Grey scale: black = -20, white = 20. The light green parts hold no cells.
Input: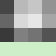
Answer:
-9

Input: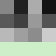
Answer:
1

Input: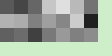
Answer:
-6

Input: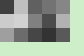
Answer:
-10

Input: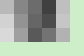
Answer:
9

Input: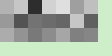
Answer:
8

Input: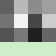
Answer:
-5

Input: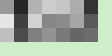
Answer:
4

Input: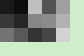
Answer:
-16

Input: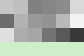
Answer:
11
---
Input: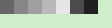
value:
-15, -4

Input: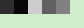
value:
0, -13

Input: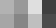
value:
-10, 6

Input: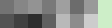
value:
4, -7

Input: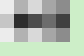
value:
2, 17

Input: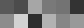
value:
-12, 2
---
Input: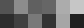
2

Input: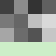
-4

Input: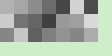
-2

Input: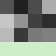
3

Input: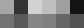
-12

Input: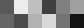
17
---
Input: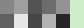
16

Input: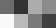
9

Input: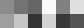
11

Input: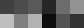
0

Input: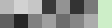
-14

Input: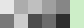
12

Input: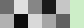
-18

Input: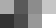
-8
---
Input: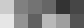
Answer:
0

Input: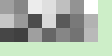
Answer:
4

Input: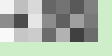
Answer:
-8

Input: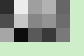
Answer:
11

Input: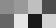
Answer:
4

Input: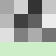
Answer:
-10
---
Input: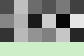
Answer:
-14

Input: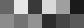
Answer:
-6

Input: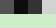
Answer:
13

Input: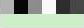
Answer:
-9

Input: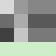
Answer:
-1

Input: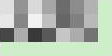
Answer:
-2

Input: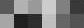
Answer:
-7

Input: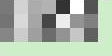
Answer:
-5
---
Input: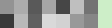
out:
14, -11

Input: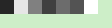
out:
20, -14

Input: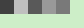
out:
10, -10

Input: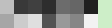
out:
18, -15

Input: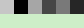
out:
11, -20

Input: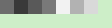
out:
18, -11

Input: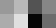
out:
15, -19

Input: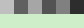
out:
10, -13

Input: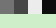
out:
17, -18
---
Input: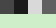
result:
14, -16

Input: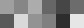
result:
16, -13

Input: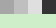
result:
15, -12

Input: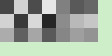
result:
16, -14

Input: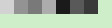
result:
13, -16

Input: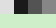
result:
15, -16

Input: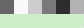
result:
19, -13
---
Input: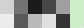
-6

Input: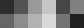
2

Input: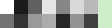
-12

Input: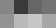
9

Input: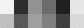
-6

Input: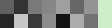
11

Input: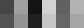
3

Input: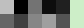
-10

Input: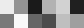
19
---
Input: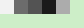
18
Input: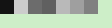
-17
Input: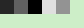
-14
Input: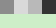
2
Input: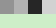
3
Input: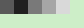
-6
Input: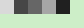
14
